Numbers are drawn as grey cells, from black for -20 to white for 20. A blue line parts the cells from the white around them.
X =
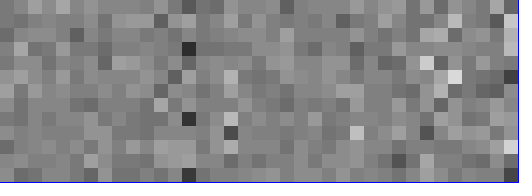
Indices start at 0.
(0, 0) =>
-1
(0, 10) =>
0
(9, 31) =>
1
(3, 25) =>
-5
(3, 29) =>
1
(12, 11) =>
-2
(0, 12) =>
-1
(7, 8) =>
0
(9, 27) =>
2
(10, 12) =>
4
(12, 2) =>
-2
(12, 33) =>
1
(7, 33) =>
0
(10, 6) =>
-1
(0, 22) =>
1
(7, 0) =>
2
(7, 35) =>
4
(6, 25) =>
5
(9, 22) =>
1
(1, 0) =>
-1
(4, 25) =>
-3
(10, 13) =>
4
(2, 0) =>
-3
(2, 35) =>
-1
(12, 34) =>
0
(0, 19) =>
2
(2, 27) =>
-2
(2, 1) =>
1
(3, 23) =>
1
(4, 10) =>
2
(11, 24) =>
2
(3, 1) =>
6
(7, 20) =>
-3
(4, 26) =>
1
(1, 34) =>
-1
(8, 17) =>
0
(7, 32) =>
3
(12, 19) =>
3
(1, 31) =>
1
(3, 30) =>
1

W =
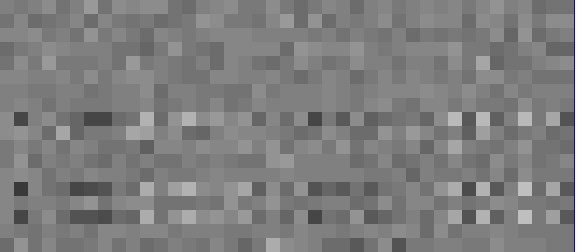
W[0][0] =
0
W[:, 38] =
[-3, -1, -3, 1, 0, -2, 0, -1, -1, 0, -2, -2, -1, -3, -1, -1, -1, 0]
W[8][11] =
-3
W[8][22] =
-9
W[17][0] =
-3
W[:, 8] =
[2, -1, 1, -2, -2, 1, 0, 0, -3, 0, -2, 0, 0, -1, 1, -3, 1, -2]
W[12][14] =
0
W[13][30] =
-2
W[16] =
[0, -1, -2, 0, -1, 0, -2, 1, 1, 0, 1, 1, -1, 0, 0, 0, -1, -1, 0, 0, -1, 1, 0, 0, -1, 0, 1, 0, 2, 1, -3, 2, -2, 0, 0, 1, 0, -1, -1, -1, -1]
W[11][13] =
0
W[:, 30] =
[1, 2, -1, 1, 0, 0, 2, 1, -4, 1, -4, 0, 0, -2, 1, -3, -3, -1]
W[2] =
[1, 1, 2, -1, 0, -2, 3, -1, 1, -1, -3, 1, 0, -1, 0, 1, 1, 1, 0, 0, 0, 0, -1, 0, -2, 0, -1, -2, 0, -3, -1, -2, -1, -2, -1, 2, -4, 3, -3, -1, 0]
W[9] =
[2, 3, 1, -3, 6, -4, -1, -1, 0, 6, 5, 0, 2, -3, -4, 0, 2, 1, 1, 0, -1, -3, -2, 2, 0, -3, -3, 3, 0, 4, 1, -2, 0, -5, 5, 0, -3, -1, 0, -3, -2]
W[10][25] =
-2
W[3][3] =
2
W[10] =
[-1, 1, -1, 1, -2, 1, 0, -2, -2, -1, -5, 1, 1, 0, 2, 1, 1, 3, 0, 3, -2, 1, 2, -1, 3, -2, 1, 0, -1, 1, -4, 1, 6, 0, -1, -2, 0, 3, -2, -2, -3]
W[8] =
[2, -9, 0, 2, -2, -4, -9, -9, -3, -2, 8, -3, 3, 8, 2, 4, 1, 3, -4, 1, -3, 2, -9, -1, -6, 2, -5, -3, -2, -1, -4, 2, 9, -6, 9, -5, 0, 9, -1, 6, -7]
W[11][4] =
-1
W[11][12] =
-2
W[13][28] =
-1
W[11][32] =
1
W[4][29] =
0
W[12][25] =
0
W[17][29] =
-1
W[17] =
[-3, 3, -2, 1, -2, -2, -1, 1, -2, 0, -3, -2, 0, -1, -2, 1, -1, -4, -1, 7, 2, 1, 0, -3, -3, -6, -2, 2, -7, -1, -1, 0, 0, -1, -1, 2, 0, 0, 0, -1, -1]
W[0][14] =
0
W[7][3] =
-2
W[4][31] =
-2
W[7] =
[0, 1, 0, -2, 0, -1, -1, -1, 0, 0, 1, -2, -1, 0, -1, 1, -2, -1, 1, 0, 0, 0, 0, 1, 0, -1, 1, 2, -1, -2, 1, 1, -1, 1, -1, -1, -2, 2, -1, 0, -1]
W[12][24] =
0
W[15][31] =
1

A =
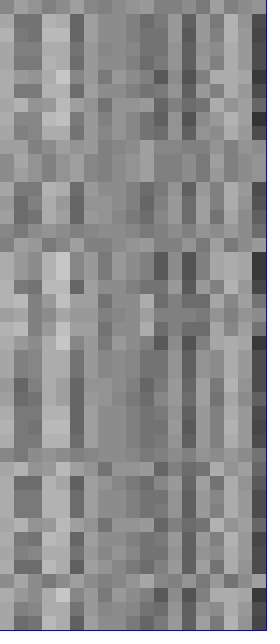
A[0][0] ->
1
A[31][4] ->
8
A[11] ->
[2, 6, 3, 0, 3, 5, 1, 0, 2, 3, 5, 0, 0, 2, -1, 5, 0, 2, 3]
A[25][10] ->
-2
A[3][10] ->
-2
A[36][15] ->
0
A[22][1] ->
6
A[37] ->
[6, 8, 3, 4, 9, 5, 3, -2, 3, 3, 4, -4, 0, -3, -2, 8, 3, 5, -4]
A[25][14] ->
3
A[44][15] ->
-1
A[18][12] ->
2
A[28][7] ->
3
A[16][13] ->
0
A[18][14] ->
0
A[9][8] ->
3
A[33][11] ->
-4
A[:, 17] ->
[2, 3, 4, 4, 4, 6, 4, 5, 5, 4, 3, 2, 2, 4, 3, 2, 2, 2, 6, 6, 4, 5, 3, 5, 6, 4, 4, 3, 2, 4, 4, 4, 2, 5, 3, 4, 4, 5, 4, 4, 3, 2, 6, 4, 3]
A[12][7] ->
0
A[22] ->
[5, 6, 0, 2, 6, 4, 4, 0, 1, 2, 5, 0, 0, 0, -1, 3, 0, 3, 2]
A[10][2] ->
0
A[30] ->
[8, -1, -2, 9, 9, -4, 5, 2, 2, 0, -2, -2, 4, -6, 4, 0, 8, 4, -9]
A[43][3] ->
7
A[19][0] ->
7
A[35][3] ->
8
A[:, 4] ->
[2, 7, 9, 7, 7, 11, 8, 9, 10, 7, 5, 3, 3, 7, 4, 5, 2, 1, 11, 11, 9, 10, 6, 10, 11, 7, 7, 5, 5, 8, 9, 8, 2, 9, 6, 8, 8, 9, 8, 7, 7, 2, 11, 7, 7]
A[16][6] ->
1
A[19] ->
[7, 4, 2, 8, 11, 1, 4, -1, 4, 2, 0, -6, 2, -7, 0, 6, 7, 6, -11]
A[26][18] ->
-8
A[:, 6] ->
[1, 5, 5, 4, 4, 4, 5, 3, 4, 4, 4, 1, 1, 4, 3, 4, 1, 0, 4, 4, 5, 5, 4, 5, 4, 4, 4, 3, 4, 5, 5, 5, 1, 3, 5, 5, 5, 3, 5, 4, 5, 2, 4, 4, 5]
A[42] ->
[7, 4, 2, 7, 11, 1, 4, -1, 4, 2, 0, -6, 2, -7, 0, 7, 7, 6, -11]
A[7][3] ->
4
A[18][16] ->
7
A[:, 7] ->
[0, 2, 2, 1, 2, -1, 2, -2, 0, 1, 0, 0, 0, 2, 3, 3, 2, 0, -1, -1, 2, -2, 0, -2, -1, 1, 1, 3, 3, 2, 2, 2, 2, -2, 3, 2, 2, -2, 2, 1, 3, 0, -1, 1, 2]
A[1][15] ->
-1
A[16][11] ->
0
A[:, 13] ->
[2, -5, -6, -5, -5, -7, -5, -3, -7, -5, 0, 2, 2, -5, -3, -3, 0, 3, -7, -7, -6, -3, 0, -3, -7, -5, -5, -4, -3, -5, -6, -5, 0, -3, -4, -5, -5, -3, -5, -5, -5, 3, -7, -5, -5]

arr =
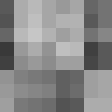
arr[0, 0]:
-6
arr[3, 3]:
3
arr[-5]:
[-11, 4, 7, 3, 10, 9, -10, -6]
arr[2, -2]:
-2
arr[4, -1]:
-6
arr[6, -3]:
-3
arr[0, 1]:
7
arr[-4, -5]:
2
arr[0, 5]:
6
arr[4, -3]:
5
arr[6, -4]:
-5
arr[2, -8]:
-4
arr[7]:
[5, -1, -2, -3, -7, -6, 7, 7]
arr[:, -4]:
[4, 8, 5, 10, 5, -5, -5, -7]
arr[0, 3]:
6

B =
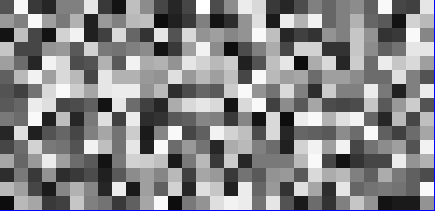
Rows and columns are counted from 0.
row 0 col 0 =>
-7
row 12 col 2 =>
-11
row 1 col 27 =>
-6
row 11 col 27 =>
-9
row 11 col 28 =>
17
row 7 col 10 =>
-10
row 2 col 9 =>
-4
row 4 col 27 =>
17
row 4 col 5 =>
-8
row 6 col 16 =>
12
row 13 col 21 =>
15
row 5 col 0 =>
-5
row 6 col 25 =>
0
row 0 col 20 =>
-14
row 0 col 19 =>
-11
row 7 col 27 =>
-6
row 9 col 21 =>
-4
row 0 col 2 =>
-11
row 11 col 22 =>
19
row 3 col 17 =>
-8
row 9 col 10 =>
-16
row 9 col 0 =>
-14
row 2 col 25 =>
11
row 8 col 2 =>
19
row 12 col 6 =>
-8
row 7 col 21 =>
-6
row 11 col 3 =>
17
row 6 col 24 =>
0
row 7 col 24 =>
-9
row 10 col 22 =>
18
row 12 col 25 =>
0
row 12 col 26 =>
-5
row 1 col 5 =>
8
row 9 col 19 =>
14
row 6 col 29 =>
0
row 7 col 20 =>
2
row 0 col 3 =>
-14
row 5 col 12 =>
15
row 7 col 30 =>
-7
